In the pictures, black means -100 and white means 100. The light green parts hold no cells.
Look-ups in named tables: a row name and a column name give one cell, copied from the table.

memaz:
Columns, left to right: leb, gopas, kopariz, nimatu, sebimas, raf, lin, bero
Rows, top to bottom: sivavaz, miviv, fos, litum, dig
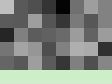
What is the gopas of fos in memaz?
0
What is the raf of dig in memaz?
0
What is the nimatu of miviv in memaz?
-33
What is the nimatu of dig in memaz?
-29
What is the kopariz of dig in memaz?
24
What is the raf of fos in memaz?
22

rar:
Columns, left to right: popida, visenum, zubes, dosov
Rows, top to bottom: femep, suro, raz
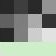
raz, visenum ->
-1
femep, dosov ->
15
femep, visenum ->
-51
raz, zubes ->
61
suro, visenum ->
-2
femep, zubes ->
-68
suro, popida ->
-25

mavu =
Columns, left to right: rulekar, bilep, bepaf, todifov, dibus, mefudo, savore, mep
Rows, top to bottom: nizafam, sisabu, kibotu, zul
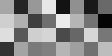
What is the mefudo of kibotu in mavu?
-19
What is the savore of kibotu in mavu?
69
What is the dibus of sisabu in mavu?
85
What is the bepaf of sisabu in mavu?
-51
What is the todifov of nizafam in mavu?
81
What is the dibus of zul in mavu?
42
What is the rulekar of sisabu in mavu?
62
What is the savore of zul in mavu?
-11
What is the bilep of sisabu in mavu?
38
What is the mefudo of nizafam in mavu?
13
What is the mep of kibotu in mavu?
-7
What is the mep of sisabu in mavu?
-96
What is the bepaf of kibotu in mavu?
62

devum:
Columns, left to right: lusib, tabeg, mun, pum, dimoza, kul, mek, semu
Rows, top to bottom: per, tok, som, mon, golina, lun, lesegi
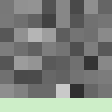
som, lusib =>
-32
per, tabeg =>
14
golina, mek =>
-59
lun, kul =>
-10
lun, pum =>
-19
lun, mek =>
-6
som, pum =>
24
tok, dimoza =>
6
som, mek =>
-12
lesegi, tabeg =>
1
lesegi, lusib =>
11
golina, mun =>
16
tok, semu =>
-8
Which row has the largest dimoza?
lesegi

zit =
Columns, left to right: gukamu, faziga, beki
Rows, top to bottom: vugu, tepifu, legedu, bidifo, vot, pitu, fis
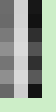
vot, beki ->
-62
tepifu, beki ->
-86
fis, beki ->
-85
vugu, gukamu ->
-15
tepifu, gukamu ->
-17
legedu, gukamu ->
-4
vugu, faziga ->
64
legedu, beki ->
-63
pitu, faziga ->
70
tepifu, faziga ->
65
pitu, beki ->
-30
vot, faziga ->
65
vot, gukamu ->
-8
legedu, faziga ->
69

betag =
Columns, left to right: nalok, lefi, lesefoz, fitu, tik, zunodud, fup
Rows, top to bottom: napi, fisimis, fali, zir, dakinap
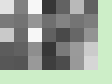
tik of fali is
-43
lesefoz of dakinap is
20
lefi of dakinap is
-33
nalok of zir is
-28
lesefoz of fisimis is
17
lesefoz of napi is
94
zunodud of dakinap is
20
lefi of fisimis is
-10
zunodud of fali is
-19
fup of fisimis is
-2
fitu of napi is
-57
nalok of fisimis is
-5
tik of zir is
-4
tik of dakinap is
-40
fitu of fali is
-24
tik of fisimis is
3
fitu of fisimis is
-13
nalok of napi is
77
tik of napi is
-23

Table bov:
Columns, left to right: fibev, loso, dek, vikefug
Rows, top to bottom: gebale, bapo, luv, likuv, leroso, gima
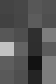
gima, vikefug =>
-2
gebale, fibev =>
-47
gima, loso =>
-38
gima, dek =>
-72
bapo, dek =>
-28
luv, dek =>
-63
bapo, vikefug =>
-38
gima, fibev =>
-30
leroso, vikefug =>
-1
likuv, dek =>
-64
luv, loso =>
-39
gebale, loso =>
-44
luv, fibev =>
-32
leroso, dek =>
-86
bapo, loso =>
-45
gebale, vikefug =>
-36
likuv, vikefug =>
-29
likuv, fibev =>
52
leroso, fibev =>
-26

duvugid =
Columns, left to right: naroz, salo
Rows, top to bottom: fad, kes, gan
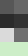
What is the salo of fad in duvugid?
-19
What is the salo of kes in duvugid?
-60
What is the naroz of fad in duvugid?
-32
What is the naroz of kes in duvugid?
-66
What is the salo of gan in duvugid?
-13
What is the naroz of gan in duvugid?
71

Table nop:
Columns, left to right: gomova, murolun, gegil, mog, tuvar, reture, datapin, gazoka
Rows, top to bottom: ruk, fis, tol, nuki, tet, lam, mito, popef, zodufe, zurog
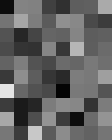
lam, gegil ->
-27
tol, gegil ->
-46
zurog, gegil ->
57
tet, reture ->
-20
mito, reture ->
-5
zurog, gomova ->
-7
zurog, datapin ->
-23
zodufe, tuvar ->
-53
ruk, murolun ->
3
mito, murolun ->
-19
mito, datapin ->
-7
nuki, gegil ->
-61
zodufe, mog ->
16
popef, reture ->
6
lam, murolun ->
11
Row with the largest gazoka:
ruk

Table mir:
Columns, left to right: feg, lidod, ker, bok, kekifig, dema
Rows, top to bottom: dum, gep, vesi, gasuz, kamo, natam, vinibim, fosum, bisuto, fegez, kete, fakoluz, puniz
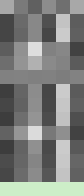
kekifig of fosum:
55
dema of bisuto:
-38
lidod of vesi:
-20
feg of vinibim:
-51
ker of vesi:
7
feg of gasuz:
-27
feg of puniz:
-44
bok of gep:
-37
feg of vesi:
-46
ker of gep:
7
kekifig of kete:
59
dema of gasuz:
-48
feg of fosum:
-45
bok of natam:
1
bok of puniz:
-32

